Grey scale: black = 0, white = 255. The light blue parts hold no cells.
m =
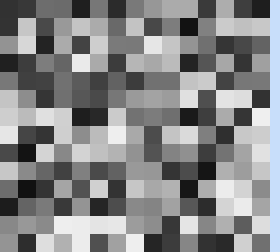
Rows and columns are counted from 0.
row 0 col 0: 50
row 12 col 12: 176
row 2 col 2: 35
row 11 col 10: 87
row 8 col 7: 146
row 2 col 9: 197
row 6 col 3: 208
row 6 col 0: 206
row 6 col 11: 62
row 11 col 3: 57
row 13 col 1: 45
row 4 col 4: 91
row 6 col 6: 203
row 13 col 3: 177
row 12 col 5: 228
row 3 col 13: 52
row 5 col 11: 79
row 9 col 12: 176
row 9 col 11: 21
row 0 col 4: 31
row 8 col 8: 83
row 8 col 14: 225
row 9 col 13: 157
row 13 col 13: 208
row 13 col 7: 238
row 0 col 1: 56
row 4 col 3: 113
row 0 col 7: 121
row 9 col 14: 198
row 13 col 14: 112
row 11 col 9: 162
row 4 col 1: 64
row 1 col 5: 171
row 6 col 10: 26
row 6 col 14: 239
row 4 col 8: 113
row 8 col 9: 131
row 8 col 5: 192

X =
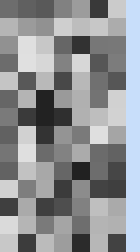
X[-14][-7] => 109
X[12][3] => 165
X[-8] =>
[122, 58, 34, 47, 177, 190, 210]
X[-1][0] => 200
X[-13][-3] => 189
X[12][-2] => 180
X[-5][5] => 109
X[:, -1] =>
[203, 172, 120, 124, 86, 209, 210, 165, 98, 70, 63, 170, 177, 66]
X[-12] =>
[145, 223, 199, 102, 50, 119, 120]
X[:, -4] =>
[129, 207, 102, 130, 72, 154, 47, 148, 130, 102, 59, 78, 165, 157]
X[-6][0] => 117
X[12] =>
[218, 181, 122, 165, 110, 180, 177]
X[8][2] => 107
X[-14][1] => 96
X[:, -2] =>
[57, 199, 119, 86, 112, 115, 190, 223, 107, 109, 67, 191, 180, 183]
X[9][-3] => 33
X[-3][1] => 170
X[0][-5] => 89
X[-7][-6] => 209
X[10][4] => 140
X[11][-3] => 129
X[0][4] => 156

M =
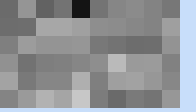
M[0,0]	107
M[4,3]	134
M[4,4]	175
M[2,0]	127
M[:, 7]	[139, 135, 109, 154, 162, 122]
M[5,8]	116
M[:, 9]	[119, 159, 147, 129, 135, 151]
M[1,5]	142
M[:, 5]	[116, 142, 120, 142, 127, 124]
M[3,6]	186
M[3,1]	114
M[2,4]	150
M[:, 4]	[20, 160, 150, 134, 175, 199]
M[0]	[107, 149, 98, 115, 20, 116, 134, 139, 131, 119]
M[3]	[145, 114, 126, 128, 134, 142, 186, 154, 155, 129]

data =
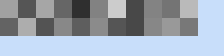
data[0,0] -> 161
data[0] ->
[161, 85, 166, 102, 47, 130, 204, 72, 131, 116, 186]
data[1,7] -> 72
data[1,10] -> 120
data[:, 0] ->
[161, 99]
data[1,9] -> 153
